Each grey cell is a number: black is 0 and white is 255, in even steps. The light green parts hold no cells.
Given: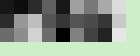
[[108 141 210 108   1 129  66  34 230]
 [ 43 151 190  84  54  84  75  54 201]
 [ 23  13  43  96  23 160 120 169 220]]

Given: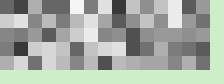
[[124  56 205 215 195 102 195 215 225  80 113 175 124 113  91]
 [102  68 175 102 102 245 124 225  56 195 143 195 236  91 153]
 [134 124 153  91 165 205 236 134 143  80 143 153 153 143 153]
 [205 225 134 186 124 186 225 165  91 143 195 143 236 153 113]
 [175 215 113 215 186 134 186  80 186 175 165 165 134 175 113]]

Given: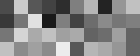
[[ 56 118 225  25 127  66 109 139 118 127]
 [118 213 170 193 160 170  99 109 160  99]
 [193 139 160 139 236  87 182 170 150  99]
 [ 75 203  87  66  45 127 182  35 150 193]]

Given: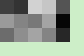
[[ 63  51 210 198  84]
 [108 142 164 132  39]
 [154 132 120 164   6]]

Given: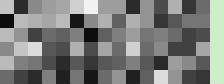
[[137 196 220  87  76 176  76 166 107 208 107 137  65  65 166]
 [ 13 186 176 166 186  22 137 176  96 176 147  54  87 117 117]
 [196  42 137 157 166 208 242 157 157  42 147  76 176  54 107]
 [186 127 117  76  42  87  54  87  96 127  87  42 157 137  87]
 [186 147  65 107  96 127  13  96 127 157 117 127 107  65  76]
 [107  65  42 127  32 117  22 107 147  32  96 220 147  65  54]]

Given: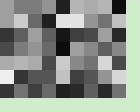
[[171 181 171  74 203 136 114 215  74]
 [ 53  95 159  95  22  63  74 159  41]
 [ 74 124 148 105  12 159 136  95 136]
 [159 124 124 148  32 181 171 181  12]
 [159 203 105  32 227 227 148 114 193]
 [239  53  85  85 193  63  85 148 215]
 [ 53 114  63 105  32  41  95  41 114]]

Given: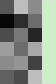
[[ 96  76 189]
 [157 108 168]
 [ 87 189 139]
 [  7  45 108]
 [139 148  65]
 [ 76 120  36]]

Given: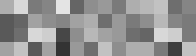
[[ 89 110 216 206  71 142 184 162 153 110 101 216 206 122]
 [ 89 101 162 142 133 162 174 110 153 122 142 184 133 122]
 [174 216 122 133 228 101 142 153 122 174 184 194 110 133]
 [162 194  89 162  51 153 110 194 142 174 174 122  62 194]]

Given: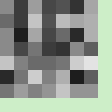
[[ 41 117 205 129 175  29  94]
 [106  60 196  82 187 166 175]
 [138  29 166  71 106  41 175]
 [138  60 157  71  82  51 166]
 [117 157 129 148 196 148 148]
 [138  71 117  60  51 138  94]
 [196 129 106 106 117 205 227]]
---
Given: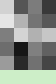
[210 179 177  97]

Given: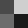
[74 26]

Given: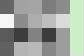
[101 140 130 134]

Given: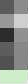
[ 90 207]

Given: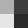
[176  44]

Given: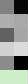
[129 168]

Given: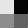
[230  98]

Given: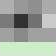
[175  50 161]

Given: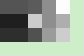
[84 31 81]
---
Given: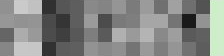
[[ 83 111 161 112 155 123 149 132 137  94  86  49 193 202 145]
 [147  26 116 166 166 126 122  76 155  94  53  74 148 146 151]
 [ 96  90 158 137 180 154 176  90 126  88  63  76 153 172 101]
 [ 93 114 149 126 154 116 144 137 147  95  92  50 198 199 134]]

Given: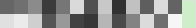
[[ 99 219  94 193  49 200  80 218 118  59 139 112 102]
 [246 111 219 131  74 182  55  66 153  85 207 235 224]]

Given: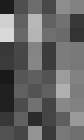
[[130 141  72 108  79  28]
 [ 56 113  98 183  96 207]
 [ 51 106 111 180 104 216]
 [121 124  59 132  71  56]
 [120 124  59 134  70  59]
 [130 156  83  95  86  25]
 [125 176  96  83  96  32]
 [129 136  68 113  76  32]
 [154  94  69  43  97  55]
 [112 120  57 147  69  81]]

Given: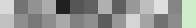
[[133 223 190 152  95 176  96  86  32 172 146 115 217]
 [140 113 164 213 151  92 143 129 169 141 120 141 192]]

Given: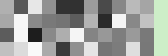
[[165 186 135  74 155  49  50 145 231  88 176]
 [194 136 244  42 180  92 116 121 137 247 167]
 [121 154 126 152 132 245 174 137  29 246  92]
 [120 222 124 117 229 144  58 170 249 219 192]]

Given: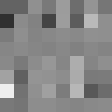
[[118 148 109 156 121 144  99  99]
 [143 185  92 157  68 130 139  48]
 [143 144 137 140 136 132 143 123]
 [132 136 129 136 131 134 138 134]
 [143 133 173 134 151 140 122 137]
 [123 122 171 141 146 148  96 162]
 [108  88 183 124 160 144 114 238]
 [139 137 133 136 141 141 117 121]]

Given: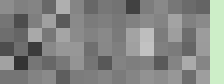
[[100 107 119 137 125  65 115 119 103 133 175 104 132 128 141]
 [138 129 163 132 139 129 120 127 123 138  90 160 127  77 117]
 [156 109 158 124 190 163 122 137 130 139 165 120 169 101 110]
 [155 101 123 128 194 160 127 136 111 151 151 137  59 110  77]
 [133 171 132  89 129 126 131  88 117 148 120 103 118  52 162]
 [158 110 151 140 146 133 123 133 126 124  94 138 131 117 117]]

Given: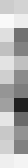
[[211 204]
 [237 249]
 [113 223]
 [129 192]
 [192 227]
 [139 207]
 [125 149]
 [ 32 160]
 [105 229]
 [146 200]
 [128 209]
 [244 239]]
